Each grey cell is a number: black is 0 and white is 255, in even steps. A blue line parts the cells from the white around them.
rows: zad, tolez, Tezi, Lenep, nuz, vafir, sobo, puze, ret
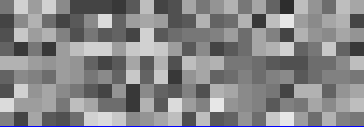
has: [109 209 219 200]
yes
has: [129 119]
yes
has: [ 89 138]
yes
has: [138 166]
yes
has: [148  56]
yes
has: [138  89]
yes

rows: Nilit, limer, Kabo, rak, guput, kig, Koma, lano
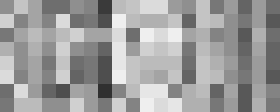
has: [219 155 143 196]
yes
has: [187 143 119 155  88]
yes
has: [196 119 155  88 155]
no
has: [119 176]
no
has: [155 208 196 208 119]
yes
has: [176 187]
yes

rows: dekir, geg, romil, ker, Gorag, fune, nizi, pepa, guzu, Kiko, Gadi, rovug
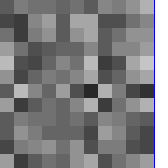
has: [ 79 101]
yes
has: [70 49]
yes
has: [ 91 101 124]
no
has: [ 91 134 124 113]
no

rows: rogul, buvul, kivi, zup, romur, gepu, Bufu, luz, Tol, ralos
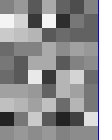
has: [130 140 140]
yes
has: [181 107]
no
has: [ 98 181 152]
no
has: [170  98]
yes
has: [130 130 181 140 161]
no

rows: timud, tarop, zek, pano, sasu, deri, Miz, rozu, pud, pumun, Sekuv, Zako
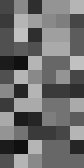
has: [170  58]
no
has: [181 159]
yes
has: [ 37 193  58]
no
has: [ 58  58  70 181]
yes
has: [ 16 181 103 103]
yes
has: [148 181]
yes

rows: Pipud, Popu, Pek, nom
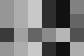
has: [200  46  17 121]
no
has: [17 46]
no
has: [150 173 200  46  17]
yes
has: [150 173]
yes
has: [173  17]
no

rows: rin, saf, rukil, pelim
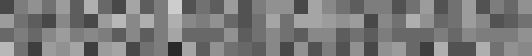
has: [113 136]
yes
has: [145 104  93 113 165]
no
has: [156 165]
yes
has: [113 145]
yes
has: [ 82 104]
no
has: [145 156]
yes
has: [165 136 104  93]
no

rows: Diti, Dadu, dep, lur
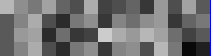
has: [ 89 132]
yes
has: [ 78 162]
yes
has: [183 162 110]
yes
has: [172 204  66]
no

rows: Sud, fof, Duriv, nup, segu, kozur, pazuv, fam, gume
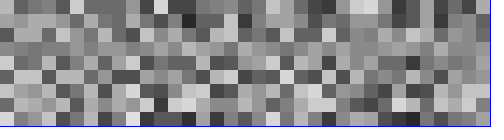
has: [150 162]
yes
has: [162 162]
yes
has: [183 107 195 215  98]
yes
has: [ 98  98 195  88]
no
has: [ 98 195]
yes
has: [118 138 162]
yes

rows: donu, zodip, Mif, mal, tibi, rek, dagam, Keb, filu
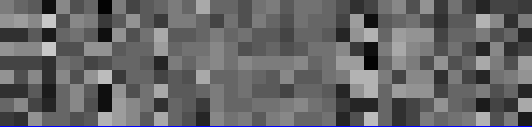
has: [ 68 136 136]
yes
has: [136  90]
yes
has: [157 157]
yes

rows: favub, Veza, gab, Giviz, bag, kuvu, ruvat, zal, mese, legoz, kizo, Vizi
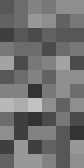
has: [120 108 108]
yes
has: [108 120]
yes

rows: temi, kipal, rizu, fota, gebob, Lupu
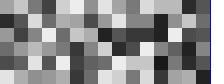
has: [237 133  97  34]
yes
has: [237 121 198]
no
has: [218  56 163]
yes

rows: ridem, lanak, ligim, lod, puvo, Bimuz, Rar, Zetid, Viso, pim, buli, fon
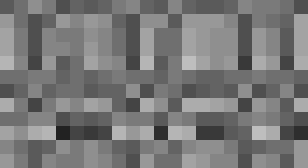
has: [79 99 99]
no
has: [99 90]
yes

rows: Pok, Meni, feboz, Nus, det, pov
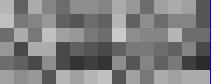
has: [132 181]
yes
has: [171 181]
no
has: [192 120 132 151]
yes
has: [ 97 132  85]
no
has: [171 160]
yes
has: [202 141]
yes
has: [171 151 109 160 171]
yes

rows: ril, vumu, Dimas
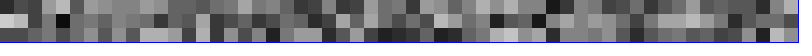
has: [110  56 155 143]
no
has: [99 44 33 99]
no
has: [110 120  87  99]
yes
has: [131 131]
yes
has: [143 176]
yes

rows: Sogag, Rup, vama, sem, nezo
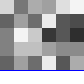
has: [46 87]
no
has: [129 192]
yes

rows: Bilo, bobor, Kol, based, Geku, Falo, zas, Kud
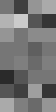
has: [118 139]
yes
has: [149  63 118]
no
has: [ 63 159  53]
yes
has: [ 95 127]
no

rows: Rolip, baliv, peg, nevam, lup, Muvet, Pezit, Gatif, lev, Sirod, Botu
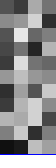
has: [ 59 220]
yes
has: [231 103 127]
yes

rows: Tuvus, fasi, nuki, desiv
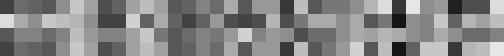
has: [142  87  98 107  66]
no
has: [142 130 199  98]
yes
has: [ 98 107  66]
no
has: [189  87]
yes
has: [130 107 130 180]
no

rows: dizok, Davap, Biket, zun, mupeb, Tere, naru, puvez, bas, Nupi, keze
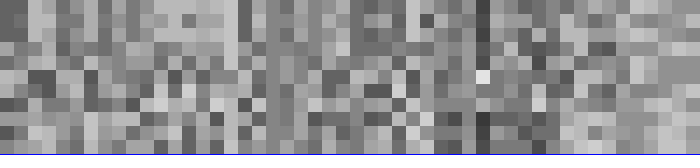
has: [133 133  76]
no
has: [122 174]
yes
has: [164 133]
yes
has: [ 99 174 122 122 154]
yes
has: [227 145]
no
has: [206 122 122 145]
no
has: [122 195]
yes

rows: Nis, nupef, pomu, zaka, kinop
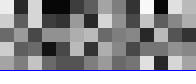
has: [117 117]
yes
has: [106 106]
no
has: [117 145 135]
yes
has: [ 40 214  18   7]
no
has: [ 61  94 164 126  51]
yes
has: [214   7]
yes
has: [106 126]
yes

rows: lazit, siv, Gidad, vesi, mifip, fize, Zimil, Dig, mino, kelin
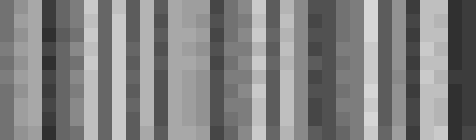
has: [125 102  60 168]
no
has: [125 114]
no
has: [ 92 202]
no
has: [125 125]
yes
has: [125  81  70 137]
no

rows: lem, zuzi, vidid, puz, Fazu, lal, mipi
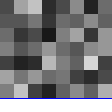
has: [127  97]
yes
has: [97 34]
no

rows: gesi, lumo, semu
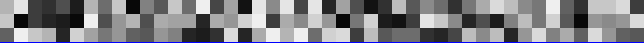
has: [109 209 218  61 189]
yes
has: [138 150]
yes
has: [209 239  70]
no
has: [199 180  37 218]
no
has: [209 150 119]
no
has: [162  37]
yes

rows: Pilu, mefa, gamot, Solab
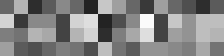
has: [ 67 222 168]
no
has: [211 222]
yes
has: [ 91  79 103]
yes
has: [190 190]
yes
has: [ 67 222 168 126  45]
no

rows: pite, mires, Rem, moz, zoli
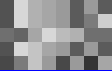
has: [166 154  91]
yes
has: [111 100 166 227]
no
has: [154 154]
no
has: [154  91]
yes
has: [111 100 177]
no

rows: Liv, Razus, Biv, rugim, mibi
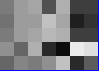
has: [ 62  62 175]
no
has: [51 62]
no
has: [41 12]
yes
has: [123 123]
no
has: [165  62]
no

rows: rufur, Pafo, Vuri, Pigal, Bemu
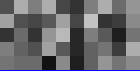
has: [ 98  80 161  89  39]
yes
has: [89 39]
yes
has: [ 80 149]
no
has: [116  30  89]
no
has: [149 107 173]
no
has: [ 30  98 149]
yes

